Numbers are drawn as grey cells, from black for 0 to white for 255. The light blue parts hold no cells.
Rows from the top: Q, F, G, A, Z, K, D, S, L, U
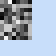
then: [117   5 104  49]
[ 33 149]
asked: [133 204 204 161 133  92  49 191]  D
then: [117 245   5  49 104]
[92 21]
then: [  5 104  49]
[ 33 149]
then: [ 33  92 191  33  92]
[117 191]
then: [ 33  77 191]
[133  62]
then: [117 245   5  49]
[104  92]

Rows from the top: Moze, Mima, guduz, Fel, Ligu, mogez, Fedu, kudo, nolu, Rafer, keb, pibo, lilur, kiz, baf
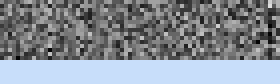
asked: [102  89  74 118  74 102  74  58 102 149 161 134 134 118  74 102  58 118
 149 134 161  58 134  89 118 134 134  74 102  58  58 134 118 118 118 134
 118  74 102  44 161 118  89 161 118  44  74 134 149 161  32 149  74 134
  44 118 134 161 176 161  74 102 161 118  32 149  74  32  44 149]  mogez
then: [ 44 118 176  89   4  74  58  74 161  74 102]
[176  32]
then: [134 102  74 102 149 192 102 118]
[ 74 134]

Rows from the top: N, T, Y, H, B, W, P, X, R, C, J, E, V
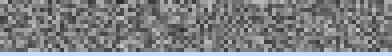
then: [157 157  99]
[157 169]
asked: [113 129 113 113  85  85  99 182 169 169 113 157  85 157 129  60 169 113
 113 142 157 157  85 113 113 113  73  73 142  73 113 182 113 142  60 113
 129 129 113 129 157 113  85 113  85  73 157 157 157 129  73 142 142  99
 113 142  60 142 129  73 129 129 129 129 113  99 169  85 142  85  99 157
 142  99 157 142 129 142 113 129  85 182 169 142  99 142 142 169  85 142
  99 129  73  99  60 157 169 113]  V

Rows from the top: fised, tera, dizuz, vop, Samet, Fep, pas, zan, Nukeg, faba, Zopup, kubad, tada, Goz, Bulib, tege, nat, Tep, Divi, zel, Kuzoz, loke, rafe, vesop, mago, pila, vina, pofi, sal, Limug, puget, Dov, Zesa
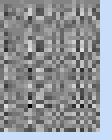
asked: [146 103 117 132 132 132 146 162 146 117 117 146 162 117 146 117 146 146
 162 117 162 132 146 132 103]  tera
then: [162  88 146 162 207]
[ 76 207]

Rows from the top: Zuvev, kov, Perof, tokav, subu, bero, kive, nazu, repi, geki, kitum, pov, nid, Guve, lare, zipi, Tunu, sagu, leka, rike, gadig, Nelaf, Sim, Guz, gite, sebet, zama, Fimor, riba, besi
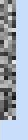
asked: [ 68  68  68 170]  Sim
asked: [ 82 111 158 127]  Tunu

